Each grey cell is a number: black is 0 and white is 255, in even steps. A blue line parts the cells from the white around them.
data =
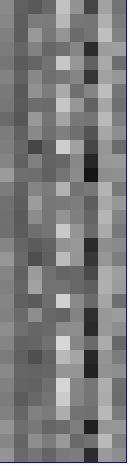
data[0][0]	138
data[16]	[111, 92, 111, 117, 201, 149, 107, 170, 120]
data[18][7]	150
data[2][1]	93
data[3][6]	44
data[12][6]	21
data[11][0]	132
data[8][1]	86
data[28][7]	171
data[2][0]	128
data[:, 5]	[146, 119, 107, 134, 150, 133, 111, 150, 121, 111, 161, 136, 139, 115, 125, 127, 149, 152, 149, 104, 104, 138, 131, 141, 134, 165, 149, 133, 133, 114, 126, 105, 124]
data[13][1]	97
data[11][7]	152
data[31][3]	124
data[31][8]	129
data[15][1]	90
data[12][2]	110
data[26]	[137, 102, 100, 102, 149, 149, 34, 146, 142]
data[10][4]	206
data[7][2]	109
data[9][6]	83
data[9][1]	97
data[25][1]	96
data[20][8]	155
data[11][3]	99
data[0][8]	115
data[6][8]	117
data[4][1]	91
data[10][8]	107
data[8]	[106, 86, 152, 117, 164, 121, 117, 185, 126]
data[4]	[118, 91, 101, 115, 199, 150, 97, 169, 109]
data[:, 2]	[89, 124, 153, 130, 101, 136, 145, 109, 152, 137, 69, 128, 110, 132, 156, 140, 111, 91, 78, 155, 162, 91, 141, 102, 101, 79, 100, 98, 104, 129, 120, 142, 117]

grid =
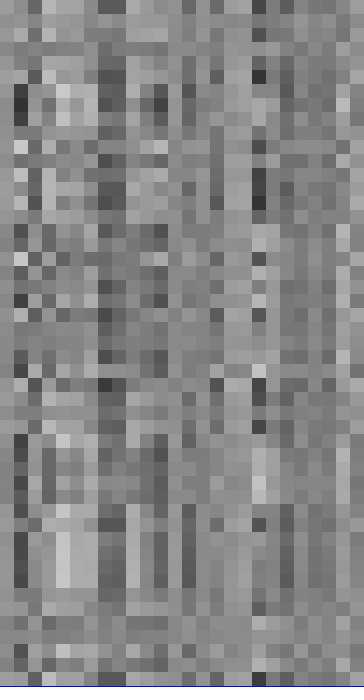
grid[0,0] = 156
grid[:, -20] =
[138, 135, 125, 143, 143, 127, 176, 180, 176, 147, 108, 149, 113, 141, 116, 139, 165, 153, 109, 157, 148, 173, 119, 145, 142, 159, 171, 120, 138, 144, 135, 175, 167, 155, 170, 158, 169, 145, 171, 171, 169, 171, 147, 135, 148, 140, 167, 155, 131]
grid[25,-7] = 162
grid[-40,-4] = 127
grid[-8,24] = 155
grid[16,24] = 180
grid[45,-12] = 133
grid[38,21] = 142
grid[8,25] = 119
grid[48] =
[158, 154, 97, 187, 159, 160, 131, 88, 88, 167, 157, 146, 143, 109, 146, 101, 157, 161, 61, 122, 95, 131, 122, 117, 131, 161]
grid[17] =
[130, 102, 150, 103, 132, 126, 153, 120, 134, 119, 111, 101, 137, 143, 125, 139, 143, 141, 176, 159, 139, 124, 139, 127, 167, 129]
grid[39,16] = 144
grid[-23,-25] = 71
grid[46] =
[141, 82, 159, 141, 190, 163, 167, 146, 130, 167, 137, 110, 151, 105, 138, 155, 132, 140, 158, 130, 119, 149, 122, 141, 142, 121]
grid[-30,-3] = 125
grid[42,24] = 148
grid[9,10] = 135
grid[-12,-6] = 93
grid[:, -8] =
[71, 118, 80, 143, 99, 53, 133, 167, 166, 115, 77, 129, 67, 70, 52, 100, 167, 176, 83, 176, 127, 181, 86, 128, 141, 152, 194, 70, 79, 123, 71, 153, 175, 173, 194, 184, 131, 83, 151, 138, 125, 128, 116, 95, 173, 147, 158, 176, 61]
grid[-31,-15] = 168
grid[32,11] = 82
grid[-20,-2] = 148
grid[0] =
[156, 141, 103, 181, 164, 163, 138, 90, 90, 169, 153, 139, 145, 104, 146, 107, 156, 162, 71, 124, 93, 132, 119, 117, 134, 157]
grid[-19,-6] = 100
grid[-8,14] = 139
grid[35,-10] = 142
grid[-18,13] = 98
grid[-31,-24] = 98
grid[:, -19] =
[90, 147, 125, 109, 104, 82, 97, 82, 126, 96, 132, 78, 110, 89, 78, 119, 89, 120, 106, 112, 80, 110, 74, 94, 108, 78, 143, 58, 98, 108, 98, 123, 99, 111, 136, 120, 110, 86, 125, 112, 105, 98, 103, 124, 127, 129, 146, 117, 88]
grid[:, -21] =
[163, 149, 153, 130, 159, 156, 173, 151, 162, 149, 138, 136, 144, 164, 144, 156, 134, 126, 124, 129, 137, 144, 124, 136, 132, 133, 143, 127, 161, 143, 161, 166, 135, 127, 141, 128, 169, 163, 167, 170, 171, 171, 148, 158, 125, 131, 163, 126, 160]
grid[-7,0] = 146
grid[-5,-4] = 142
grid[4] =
[149, 128, 118, 165, 163, 159, 143, 104, 102, 161, 146, 131, 145, 111, 142, 118, 150, 156, 99, 130, 104, 133, 123, 122, 138, 147]
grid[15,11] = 142
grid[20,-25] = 114
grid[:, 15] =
[107, 139, 120, 127, 118, 95, 132, 130, 149, 117, 117, 112, 108, 105, 89, 125, 127, 139, 103, 136, 111, 143, 92, 117, 126, 116, 161, 82, 111, 123, 109, 146, 134, 134, 155, 143, 134, 109, 146, 138, 132, 131, 120, 125, 140, 136, 155, 137, 101]
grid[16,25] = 131
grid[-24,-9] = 158
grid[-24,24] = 180

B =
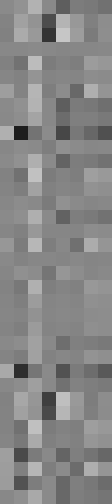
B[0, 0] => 138
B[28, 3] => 63
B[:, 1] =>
[146, 161, 171, 136, 114, 130, 131, 145, 142, 30, 140, 145, 113, 126, 140, 143, 129, 124, 131, 144, 120, 127, 132, 127, 141, 125, 46, 141, 167, 161, 113, 121, 74, 128, 82, 143]
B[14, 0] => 135
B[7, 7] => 111
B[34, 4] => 103
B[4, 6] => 156
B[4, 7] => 151
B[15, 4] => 98
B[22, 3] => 134
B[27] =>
[136, 141, 159, 137, 113, 130, 126, 122]
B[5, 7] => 139
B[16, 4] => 134
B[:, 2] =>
[178, 147, 153, 138, 188, 148, 181, 179, 164, 115, 138, 175, 193, 162, 137, 175, 152, 183, 135, 140, 176, 156, 146, 155, 161, 161, 118, 159, 150, 147, 192, 170, 123, 182, 125, 169]
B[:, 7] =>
[113, 141, 142, 136, 151, 139, 148, 111, 121, 80, 136, 114, 153, 143, 136, 114, 139, 149, 134, 137, 148, 142, 141, 141, 121, 143, 89, 122, 141, 140, 152, 145, 103, 149, 108, 117]
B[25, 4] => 135
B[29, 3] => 74
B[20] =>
[131, 120, 176, 127, 132, 129, 152, 148]
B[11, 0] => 138
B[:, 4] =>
[94, 180, 198, 134, 130, 134, 140, 94, 108, 71, 144, 99, 131, 133, 145, 98, 134, 136, 133, 150, 132, 135, 136, 134, 110, 135, 82, 113, 191, 182, 130, 133, 100, 139, 103, 104]
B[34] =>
[156, 82, 125, 138, 103, 127, 120, 108]
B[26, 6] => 109
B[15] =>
[138, 143, 175, 138, 98, 126, 122, 114]
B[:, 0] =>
[138, 131, 129, 136, 129, 134, 158, 138, 137, 176, 135, 138, 130, 132, 135, 138, 134, 151, 137, 134, 131, 133, 134, 132, 137, 132, 169, 136, 130, 131, 131, 133, 159, 157, 156, 136]
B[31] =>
[133, 121, 170, 128, 133, 129, 150, 145]

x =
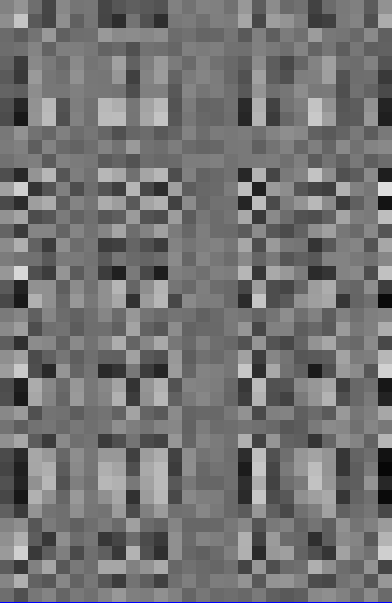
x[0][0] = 130
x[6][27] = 74
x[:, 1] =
[148, 197, 92, 113, 60, 57, 95, 38, 24, 146, 129, 123, 40, 207, 44, 165, 59, 175, 114, 216, 35, 25, 134, 158, 47, 161, 202, 32, 26, 154, 94, 167, 42, 31, 36, 24, 59, 143, 175, 208, 57, 176, 80]
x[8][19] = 59
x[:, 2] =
[110, 89, 115, 132, 137, 154, 141, 146, 148, 114, 94, 127, 148, 52, 158, 76, 133, 98, 113, 79, 145, 177, 96, 77, 140, 75, 78, 172, 167, 80, 114, 92, 167, 166, 145, 177, 148, 86, 93, 57, 129, 98, 119]
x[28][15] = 121
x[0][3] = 70
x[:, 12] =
[129, 120, 108, 102, 123, 100, 88, 83, 87, 100, 125, 107, 77, 160, 65, 157, 123, 131, 139, 128, 117, 71, 116, 141, 119, 152, 156, 82, 97, 139, 135, 151, 66, 60, 88, 72, 112, 133, 144, 144, 103, 111, 129]
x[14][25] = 96
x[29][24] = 153
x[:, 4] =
[136, 143, 96, 127, 105, 112, 119, 83, 79, 128, 106, 129, 85, 128, 94, 123, 100, 143, 122, 149, 94, 104, 108, 115, 98, 118, 149, 106, 101, 113, 106, 138, 103, 92, 82, 102, 111, 111, 143, 127, 88, 135, 101]
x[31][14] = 133
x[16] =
[100, 59, 133, 133, 100, 133, 114, 133, 165, 109, 131, 160, 123, 103, 126, 108, 107, 91, 139, 88, 75, 98, 142, 160, 119, 106, 137, 85]
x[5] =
[90, 57, 154, 118, 112, 145, 119, 118, 151, 64, 132, 156, 100, 123, 133, 124, 104, 81, 161, 94, 80, 126, 128, 159, 83, 110, 111, 57]
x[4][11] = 154
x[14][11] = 177
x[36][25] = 109
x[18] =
[124, 114, 113, 89, 122, 122, 115, 89, 119, 106, 101, 109, 139, 102, 133, 119, 108, 137, 101, 122, 85, 97, 88, 130, 131, 121, 114, 135]
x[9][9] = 102
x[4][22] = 131
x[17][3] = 60
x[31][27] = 181
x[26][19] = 168
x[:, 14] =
[130, 112, 101, 123, 131, 133, 117, 100, 104, 109, 101, 125, 99, 104, 102, 119, 126, 125, 133, 112, 127, 125, 97, 105, 129, 113, 131, 129, 135, 104, 124, 133, 115, 104, 102, 126, 135, 103, 132, 96, 106, 107, 119]
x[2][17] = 89
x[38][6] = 118
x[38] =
[144, 175, 93, 55, 143, 108, 118, 55, 70, 109, 75, 58, 144, 107, 132, 126, 115, 177, 66, 155, 107, 104, 46, 94, 139, 133, 89, 180]
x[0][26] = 92
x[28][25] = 104
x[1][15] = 127
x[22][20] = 142
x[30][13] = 98
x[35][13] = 137
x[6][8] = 116
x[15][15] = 108
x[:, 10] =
[89, 81, 135, 114, 126, 132, 128, 163, 167, 108, 114, 109, 165, 72, 164, 83, 131, 80, 101, 72, 142, 156, 116, 98, 135, 89, 60, 149, 145, 100, 115, 75, 157, 169, 162, 156, 128, 107, 75, 80, 147, 94, 125]
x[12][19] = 69
